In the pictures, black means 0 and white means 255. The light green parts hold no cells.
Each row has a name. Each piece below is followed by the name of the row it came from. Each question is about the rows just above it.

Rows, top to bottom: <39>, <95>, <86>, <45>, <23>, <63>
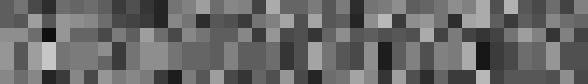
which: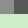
<86>
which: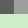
<86>
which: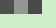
<63>
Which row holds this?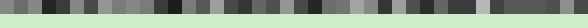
<63>
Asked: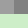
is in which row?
<86>
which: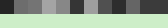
<63>

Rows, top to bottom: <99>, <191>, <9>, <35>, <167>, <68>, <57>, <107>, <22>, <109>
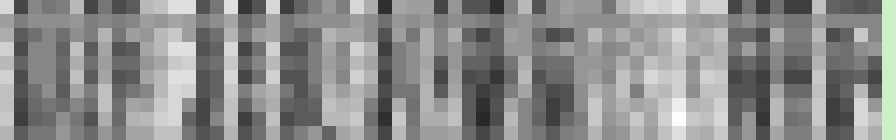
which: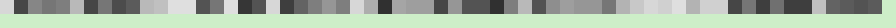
<99>
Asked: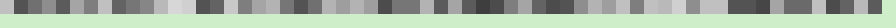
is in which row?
<57>
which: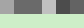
<57>
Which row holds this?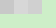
<99>
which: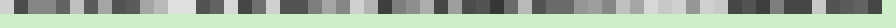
<68>
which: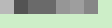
<68>

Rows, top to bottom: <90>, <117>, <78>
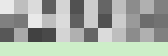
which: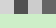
<90>
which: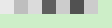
<117>
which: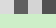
<90>
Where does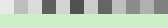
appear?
<90>
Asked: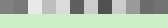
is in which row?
<117>
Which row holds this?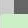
<90>

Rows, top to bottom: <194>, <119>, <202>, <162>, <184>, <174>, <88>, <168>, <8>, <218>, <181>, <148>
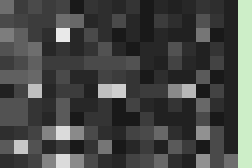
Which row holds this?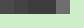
<119>
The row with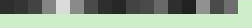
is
<148>
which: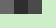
<174>

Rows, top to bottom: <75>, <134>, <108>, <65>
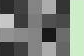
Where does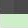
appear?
<134>
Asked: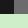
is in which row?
<108>

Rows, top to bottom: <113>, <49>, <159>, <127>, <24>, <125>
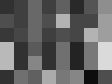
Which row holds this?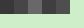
<159>
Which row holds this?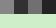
<24>
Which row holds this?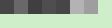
<159>
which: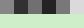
<24>
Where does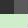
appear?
<127>
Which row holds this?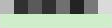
<127>
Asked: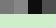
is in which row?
<125>

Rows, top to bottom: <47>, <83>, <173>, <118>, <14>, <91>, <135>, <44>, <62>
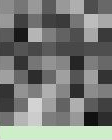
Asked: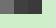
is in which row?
<83>
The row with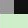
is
<62>
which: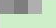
<135>
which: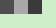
<173>

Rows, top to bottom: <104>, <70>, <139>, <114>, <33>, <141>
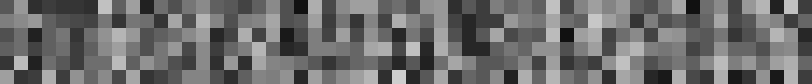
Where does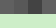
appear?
<104>
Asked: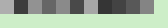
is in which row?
<141>
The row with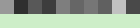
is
<104>
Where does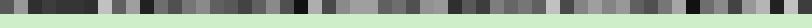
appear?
<104>
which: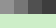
<33>

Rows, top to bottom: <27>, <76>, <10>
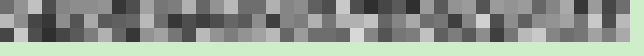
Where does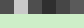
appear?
<27>
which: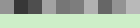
<27>
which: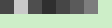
<10>
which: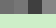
<76>
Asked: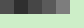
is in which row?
<10>
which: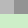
<10>
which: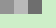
<27>

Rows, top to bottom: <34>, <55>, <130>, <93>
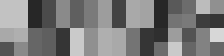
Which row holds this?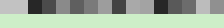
<34>
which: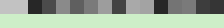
<55>
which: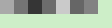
<93>

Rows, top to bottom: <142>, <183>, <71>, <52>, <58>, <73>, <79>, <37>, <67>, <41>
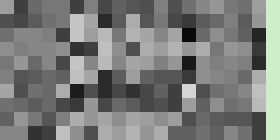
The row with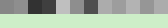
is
<52>
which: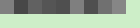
<142>
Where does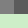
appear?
<183>

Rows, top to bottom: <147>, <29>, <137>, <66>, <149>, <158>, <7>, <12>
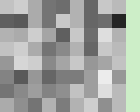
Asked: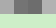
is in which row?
<147>
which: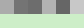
<147>

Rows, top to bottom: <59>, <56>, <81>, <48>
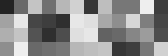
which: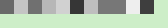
<59>
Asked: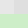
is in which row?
<56>
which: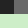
<59>
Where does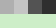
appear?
<81>
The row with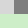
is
<56>
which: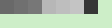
<48>

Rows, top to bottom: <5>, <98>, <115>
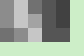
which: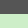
<115>
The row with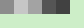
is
<98>
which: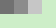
<115>
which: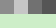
<5>
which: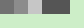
<115>

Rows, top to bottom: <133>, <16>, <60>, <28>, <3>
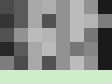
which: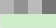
<60>
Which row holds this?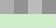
<133>
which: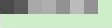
<133>
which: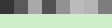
<16>
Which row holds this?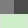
<3>

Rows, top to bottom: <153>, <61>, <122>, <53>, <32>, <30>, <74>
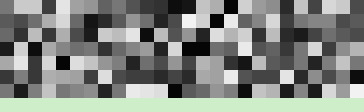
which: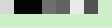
<53>
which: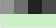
<61>
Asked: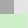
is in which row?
<32>
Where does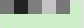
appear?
<32>
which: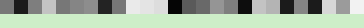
<74>
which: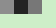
<74>

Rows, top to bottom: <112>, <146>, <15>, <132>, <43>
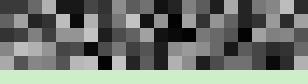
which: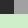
<146>
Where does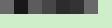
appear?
<132>
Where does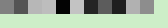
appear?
<43>

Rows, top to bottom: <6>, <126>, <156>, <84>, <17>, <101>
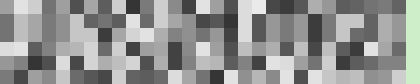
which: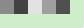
<6>
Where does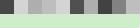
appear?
<17>
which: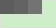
<6>
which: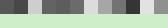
<101>
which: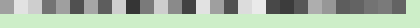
<6>
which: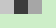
<156>
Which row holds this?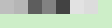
<17>

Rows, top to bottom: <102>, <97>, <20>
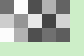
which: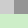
<97>
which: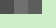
<20>
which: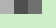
<20>
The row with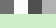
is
<102>

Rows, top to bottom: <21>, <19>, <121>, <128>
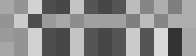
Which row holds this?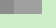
<19>
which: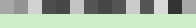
<128>
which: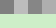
<19>
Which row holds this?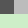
<21>
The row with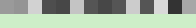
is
<121>

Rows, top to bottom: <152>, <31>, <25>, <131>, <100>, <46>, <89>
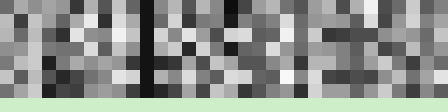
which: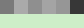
<100>
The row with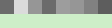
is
<131>
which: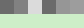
<31>
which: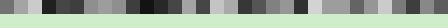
<89>
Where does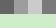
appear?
<100>
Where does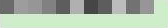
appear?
<131>

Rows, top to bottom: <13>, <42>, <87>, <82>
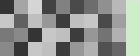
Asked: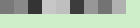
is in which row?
<87>
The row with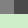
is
<13>
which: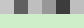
<42>
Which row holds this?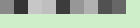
<82>

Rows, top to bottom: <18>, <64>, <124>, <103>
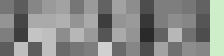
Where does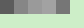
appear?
<18>
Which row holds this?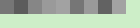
<18>
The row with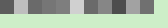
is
<103>

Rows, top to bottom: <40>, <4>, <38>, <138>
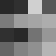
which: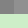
<138>
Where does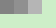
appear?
<138>
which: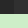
<40>
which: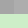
<4>

